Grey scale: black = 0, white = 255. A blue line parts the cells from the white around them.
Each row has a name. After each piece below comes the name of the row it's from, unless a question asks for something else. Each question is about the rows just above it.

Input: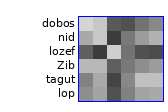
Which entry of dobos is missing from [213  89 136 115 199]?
[81]
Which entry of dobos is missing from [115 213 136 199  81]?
[89]
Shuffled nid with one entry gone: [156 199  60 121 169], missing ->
[177]
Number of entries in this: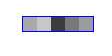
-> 5
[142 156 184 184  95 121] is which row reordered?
Zib

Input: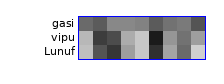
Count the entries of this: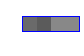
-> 4
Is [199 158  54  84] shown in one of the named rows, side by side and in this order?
no

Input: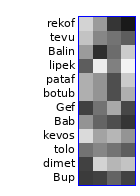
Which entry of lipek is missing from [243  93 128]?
[237]
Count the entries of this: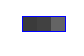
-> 3
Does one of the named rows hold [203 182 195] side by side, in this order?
no
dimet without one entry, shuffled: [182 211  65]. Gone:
[195]

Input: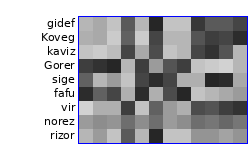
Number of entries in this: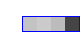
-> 4
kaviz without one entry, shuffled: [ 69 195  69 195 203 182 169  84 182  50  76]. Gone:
[188]
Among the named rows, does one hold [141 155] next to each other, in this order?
no
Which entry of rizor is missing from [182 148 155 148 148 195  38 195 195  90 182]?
[163]
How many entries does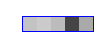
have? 5
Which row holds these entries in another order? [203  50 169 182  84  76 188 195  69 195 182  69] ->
kaviz
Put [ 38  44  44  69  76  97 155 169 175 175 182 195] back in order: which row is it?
fafu

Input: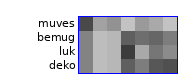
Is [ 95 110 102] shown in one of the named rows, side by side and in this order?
yes
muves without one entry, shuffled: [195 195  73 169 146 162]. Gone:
[154]

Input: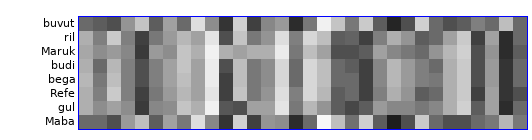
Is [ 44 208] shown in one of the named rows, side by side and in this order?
no
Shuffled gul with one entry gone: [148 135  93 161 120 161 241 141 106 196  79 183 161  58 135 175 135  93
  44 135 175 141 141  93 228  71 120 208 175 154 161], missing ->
[87]
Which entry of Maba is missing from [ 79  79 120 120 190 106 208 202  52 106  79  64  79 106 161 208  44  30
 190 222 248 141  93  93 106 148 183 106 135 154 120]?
[112]
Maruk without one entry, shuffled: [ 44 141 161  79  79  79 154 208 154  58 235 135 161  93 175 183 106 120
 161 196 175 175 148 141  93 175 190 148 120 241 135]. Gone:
[167]
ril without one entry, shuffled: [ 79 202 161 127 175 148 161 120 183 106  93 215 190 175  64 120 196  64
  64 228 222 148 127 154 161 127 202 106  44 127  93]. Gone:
[99]
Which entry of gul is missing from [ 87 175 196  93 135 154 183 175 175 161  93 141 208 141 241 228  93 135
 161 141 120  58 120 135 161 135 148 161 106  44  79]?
[71]

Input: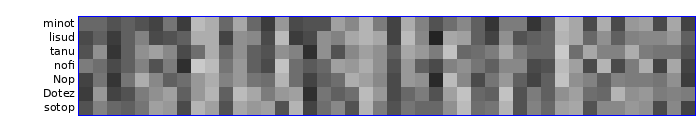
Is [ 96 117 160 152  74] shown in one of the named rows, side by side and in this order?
yes
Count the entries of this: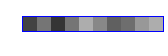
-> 10
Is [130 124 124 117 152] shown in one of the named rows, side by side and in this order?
no
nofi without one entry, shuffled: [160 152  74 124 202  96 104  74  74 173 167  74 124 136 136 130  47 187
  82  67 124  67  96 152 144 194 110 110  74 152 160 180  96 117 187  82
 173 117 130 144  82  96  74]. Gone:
[90]

